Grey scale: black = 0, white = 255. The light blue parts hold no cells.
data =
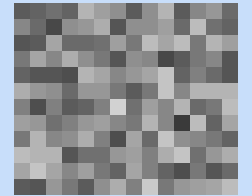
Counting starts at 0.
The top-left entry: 91
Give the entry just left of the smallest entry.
135
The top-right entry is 106
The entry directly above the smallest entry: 180
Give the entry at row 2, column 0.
85
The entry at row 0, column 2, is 112
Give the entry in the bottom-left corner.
91
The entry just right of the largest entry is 112
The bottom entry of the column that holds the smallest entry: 151
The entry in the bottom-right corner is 188
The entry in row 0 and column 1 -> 99
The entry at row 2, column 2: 165
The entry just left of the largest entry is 128
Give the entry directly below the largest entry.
135
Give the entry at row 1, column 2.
72
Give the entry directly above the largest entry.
120
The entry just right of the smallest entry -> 188
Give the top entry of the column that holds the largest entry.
143
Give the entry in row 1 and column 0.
135
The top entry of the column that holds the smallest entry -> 91

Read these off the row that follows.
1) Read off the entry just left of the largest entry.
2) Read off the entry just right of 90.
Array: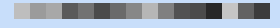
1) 40
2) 114

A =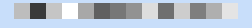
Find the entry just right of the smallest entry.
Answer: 197
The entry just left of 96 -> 168

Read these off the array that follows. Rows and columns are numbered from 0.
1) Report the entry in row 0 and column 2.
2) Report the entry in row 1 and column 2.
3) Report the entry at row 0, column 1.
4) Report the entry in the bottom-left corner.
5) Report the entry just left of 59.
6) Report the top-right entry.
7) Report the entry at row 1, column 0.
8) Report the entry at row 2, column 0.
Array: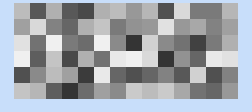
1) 176
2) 130
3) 88
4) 196
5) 160
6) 182
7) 160
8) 225

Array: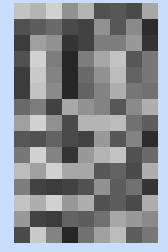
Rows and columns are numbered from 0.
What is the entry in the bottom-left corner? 74
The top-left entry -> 195
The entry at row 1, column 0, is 81
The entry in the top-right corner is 167
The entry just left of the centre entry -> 74
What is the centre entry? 180
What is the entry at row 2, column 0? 60
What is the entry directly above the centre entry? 145
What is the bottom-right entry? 119
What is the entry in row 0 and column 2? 209
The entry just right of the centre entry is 180
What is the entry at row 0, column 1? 180
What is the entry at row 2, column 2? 145
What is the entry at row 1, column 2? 106

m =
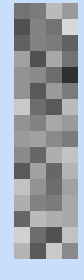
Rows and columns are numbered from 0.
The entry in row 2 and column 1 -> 130
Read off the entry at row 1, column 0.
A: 81
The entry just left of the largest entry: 115
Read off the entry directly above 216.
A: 154
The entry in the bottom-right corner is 138
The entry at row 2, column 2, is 123
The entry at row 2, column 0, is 97
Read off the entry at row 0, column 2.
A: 186
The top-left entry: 115
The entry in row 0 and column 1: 123
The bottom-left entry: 180
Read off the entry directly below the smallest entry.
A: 123

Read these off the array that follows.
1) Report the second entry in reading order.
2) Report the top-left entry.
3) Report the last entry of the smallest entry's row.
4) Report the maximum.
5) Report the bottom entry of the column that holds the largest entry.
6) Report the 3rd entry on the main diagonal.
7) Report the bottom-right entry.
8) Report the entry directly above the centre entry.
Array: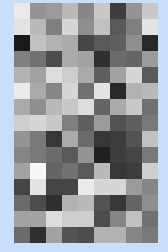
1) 148
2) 234
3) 40
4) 247
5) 47
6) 178
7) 121
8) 221

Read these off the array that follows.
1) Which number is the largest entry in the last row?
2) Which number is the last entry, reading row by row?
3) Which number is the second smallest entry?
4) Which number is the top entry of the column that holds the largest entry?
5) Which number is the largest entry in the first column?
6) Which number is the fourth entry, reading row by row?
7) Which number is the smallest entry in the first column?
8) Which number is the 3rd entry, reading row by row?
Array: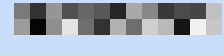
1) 241
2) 199
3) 21
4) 69
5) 155
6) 81
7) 122
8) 149

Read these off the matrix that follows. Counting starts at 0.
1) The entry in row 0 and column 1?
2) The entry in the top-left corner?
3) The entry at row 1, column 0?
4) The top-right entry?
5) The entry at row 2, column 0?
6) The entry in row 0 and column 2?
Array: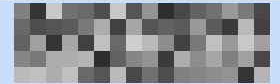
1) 52
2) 128
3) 105
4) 72
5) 98
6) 200

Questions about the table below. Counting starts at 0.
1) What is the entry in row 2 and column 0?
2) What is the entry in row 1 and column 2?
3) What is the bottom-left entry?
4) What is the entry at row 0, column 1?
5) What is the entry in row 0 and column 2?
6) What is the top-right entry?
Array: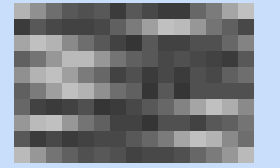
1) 165
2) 72
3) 186
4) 144
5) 110
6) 192

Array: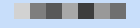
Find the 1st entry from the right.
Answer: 111
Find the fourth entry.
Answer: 168
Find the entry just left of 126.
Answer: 210

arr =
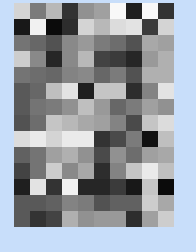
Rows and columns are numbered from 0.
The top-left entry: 212
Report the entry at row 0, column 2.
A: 184
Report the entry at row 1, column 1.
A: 241
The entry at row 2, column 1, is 103
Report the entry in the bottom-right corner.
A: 205
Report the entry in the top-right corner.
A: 51
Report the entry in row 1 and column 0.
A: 24
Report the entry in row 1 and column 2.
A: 11
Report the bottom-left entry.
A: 89
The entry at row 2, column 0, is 116
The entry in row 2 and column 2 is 82
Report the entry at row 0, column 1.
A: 123

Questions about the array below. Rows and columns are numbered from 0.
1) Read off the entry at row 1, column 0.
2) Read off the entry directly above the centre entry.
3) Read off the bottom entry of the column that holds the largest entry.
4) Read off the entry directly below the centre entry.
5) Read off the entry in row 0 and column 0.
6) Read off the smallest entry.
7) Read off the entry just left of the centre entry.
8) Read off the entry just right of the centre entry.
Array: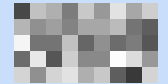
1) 181
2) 167
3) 94
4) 137
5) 72
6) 57
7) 193
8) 144

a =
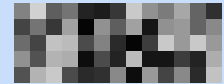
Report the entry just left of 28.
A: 35
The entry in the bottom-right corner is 194
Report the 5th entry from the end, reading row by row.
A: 153
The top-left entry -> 130
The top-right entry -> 48
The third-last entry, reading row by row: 137
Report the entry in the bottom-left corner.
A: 82
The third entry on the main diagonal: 194
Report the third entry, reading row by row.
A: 94
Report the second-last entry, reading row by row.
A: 42
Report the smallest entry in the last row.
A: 13
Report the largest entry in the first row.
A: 209
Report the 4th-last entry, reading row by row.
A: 68
